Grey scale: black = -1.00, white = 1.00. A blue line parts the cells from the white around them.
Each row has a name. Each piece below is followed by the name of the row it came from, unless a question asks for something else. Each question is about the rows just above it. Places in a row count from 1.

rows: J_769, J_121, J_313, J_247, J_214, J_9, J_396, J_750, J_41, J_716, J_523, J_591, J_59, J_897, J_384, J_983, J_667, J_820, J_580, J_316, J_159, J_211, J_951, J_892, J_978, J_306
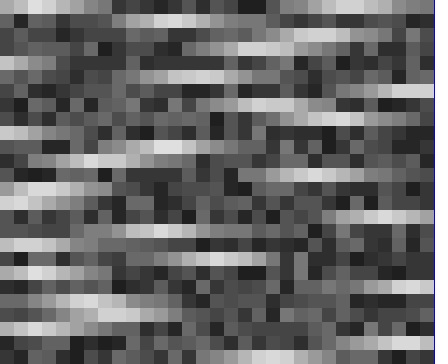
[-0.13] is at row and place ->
J_41, 20
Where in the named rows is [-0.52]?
J_580, 9

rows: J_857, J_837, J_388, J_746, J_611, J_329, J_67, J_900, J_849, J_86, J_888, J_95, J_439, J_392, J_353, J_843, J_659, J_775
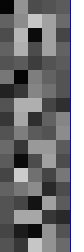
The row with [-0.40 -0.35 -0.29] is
J_857
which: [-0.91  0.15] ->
J_659
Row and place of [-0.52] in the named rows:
J_611, 3

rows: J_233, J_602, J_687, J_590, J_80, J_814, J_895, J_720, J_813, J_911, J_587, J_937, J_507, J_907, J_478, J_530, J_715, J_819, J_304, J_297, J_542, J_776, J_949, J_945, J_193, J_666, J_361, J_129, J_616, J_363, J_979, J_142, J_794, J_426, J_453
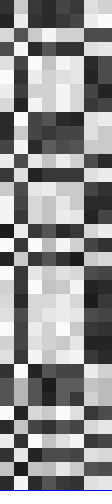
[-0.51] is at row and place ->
J_895, 2
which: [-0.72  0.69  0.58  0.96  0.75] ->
J_363

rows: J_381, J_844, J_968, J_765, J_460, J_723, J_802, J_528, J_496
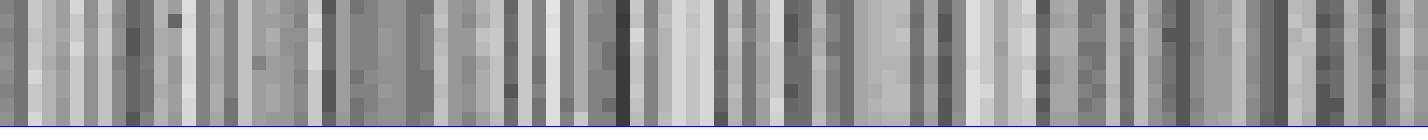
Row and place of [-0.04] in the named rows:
J_460, 11
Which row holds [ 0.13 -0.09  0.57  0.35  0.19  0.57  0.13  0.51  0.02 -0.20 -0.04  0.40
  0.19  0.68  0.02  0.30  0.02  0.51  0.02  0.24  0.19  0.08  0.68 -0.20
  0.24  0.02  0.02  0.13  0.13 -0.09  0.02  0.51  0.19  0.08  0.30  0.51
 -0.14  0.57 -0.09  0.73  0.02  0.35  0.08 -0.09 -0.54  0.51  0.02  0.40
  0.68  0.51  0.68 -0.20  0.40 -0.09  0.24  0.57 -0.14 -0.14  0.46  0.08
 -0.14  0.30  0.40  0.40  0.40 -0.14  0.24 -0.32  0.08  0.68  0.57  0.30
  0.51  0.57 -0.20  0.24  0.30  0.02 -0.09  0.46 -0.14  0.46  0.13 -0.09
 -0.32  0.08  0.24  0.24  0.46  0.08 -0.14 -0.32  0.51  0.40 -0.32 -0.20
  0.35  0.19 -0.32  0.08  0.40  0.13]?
J_460
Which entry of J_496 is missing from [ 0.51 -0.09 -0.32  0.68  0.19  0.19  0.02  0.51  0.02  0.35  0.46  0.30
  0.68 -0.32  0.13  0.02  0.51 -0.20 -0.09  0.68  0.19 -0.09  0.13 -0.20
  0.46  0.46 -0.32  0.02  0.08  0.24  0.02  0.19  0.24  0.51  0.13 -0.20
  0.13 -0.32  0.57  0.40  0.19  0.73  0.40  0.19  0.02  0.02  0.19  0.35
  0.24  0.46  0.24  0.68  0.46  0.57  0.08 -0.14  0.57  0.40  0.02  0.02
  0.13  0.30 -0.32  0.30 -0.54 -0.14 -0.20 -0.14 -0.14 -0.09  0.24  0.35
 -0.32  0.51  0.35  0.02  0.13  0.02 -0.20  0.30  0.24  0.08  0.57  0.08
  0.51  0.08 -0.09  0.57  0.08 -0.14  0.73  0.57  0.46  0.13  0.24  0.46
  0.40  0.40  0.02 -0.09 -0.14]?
[0.62]
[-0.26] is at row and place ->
J_802, 68
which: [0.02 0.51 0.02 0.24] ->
J_460

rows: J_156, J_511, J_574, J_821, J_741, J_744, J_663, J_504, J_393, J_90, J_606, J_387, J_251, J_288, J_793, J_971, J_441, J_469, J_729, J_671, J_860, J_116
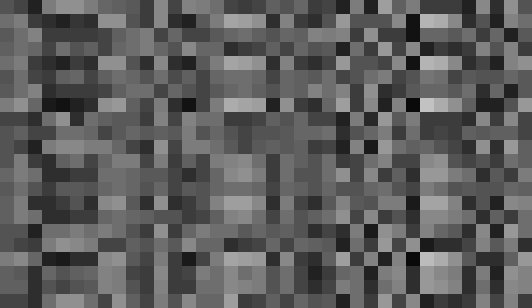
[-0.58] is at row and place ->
J_511, 6
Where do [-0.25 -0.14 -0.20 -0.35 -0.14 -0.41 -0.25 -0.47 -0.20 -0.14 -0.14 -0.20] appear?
J_744
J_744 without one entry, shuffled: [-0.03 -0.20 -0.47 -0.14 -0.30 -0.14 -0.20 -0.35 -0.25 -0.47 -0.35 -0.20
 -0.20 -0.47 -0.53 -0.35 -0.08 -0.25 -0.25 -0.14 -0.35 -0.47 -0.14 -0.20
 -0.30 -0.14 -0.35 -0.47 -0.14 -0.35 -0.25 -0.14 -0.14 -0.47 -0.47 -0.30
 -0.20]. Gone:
[-0.41]
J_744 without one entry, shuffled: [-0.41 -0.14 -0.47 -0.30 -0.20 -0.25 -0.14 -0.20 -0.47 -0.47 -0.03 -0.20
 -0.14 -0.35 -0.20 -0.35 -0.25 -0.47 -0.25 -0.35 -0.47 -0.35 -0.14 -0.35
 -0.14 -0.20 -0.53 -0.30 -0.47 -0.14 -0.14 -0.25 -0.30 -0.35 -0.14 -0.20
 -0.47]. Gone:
[-0.08]
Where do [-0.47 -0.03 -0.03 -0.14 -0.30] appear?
J_606
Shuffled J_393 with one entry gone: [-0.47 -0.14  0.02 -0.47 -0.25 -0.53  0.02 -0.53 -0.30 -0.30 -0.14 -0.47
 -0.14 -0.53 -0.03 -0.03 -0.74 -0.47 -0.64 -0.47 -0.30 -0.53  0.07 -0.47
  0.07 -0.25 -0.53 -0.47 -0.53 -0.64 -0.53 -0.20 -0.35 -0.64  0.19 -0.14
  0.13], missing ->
[-0.69]

